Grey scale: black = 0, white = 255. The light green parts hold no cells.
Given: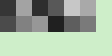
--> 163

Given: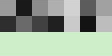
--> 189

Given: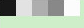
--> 174

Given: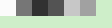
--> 161

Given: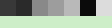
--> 157

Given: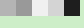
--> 180
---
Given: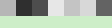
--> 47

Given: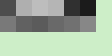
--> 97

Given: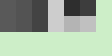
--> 83

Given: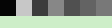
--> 199

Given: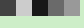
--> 204

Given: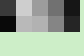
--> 185
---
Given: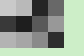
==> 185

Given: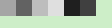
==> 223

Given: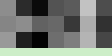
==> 91

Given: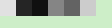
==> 133

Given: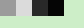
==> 219

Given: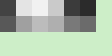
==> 202

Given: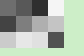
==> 88

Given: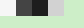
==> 68
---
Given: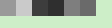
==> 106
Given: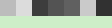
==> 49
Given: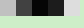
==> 221
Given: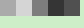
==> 80
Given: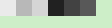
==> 88
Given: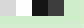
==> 61
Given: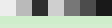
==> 24
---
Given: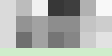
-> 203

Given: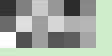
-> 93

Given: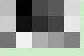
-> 153

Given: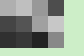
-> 35

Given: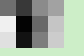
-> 125

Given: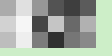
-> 118

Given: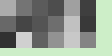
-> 200

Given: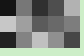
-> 144
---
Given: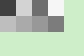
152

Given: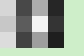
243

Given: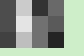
113

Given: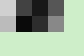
45

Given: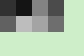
164

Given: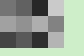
174

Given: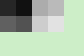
205

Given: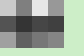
70
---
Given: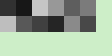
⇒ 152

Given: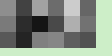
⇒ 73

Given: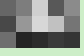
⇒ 215

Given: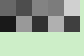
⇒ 131

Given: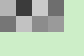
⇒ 59

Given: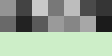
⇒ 189
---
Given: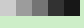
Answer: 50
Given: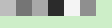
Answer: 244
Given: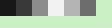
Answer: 180
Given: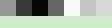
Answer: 193
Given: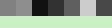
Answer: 205
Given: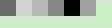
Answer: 3
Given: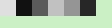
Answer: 148
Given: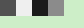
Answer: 27
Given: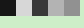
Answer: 179
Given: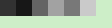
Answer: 120
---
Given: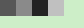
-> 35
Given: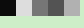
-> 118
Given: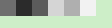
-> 91
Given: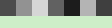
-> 214
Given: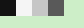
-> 198
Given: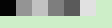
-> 193
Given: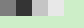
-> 197
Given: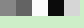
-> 251
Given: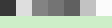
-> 131
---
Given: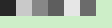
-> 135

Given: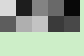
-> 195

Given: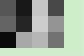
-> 182

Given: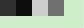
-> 205

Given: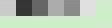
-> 102

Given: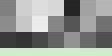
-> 72

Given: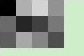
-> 133

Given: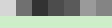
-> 50

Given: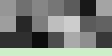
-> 12
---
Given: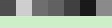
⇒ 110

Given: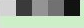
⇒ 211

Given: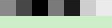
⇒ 1

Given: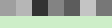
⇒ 50

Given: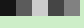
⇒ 21

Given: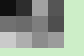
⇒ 78

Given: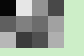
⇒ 161

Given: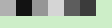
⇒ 18

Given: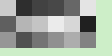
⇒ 80

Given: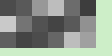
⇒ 68
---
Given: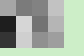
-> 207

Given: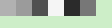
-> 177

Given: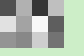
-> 225

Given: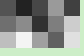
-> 224

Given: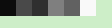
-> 127

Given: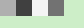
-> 175
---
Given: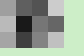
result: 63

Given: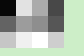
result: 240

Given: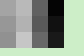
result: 198

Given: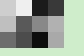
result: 76

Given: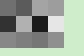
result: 127

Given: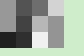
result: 46
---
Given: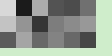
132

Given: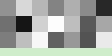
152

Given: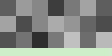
192

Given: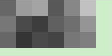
68

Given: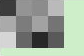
102

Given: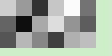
63

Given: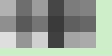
64

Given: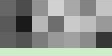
161

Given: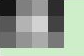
147
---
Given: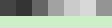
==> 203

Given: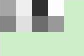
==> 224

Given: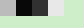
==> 8

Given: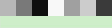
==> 160

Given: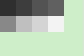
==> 191

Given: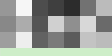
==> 91

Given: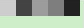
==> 156

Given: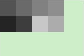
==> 61

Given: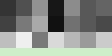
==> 183
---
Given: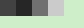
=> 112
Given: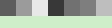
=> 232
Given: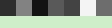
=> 19
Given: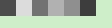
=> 114
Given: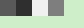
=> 240
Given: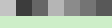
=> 102
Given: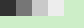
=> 201
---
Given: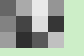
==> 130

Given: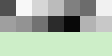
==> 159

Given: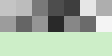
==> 156

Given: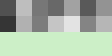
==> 53

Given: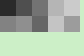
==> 130

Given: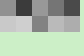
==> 201
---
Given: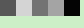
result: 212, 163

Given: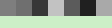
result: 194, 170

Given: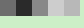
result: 204, 184

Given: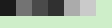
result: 202, 171

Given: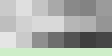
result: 229, 223

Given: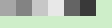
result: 232, 199

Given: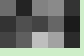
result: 190, 162
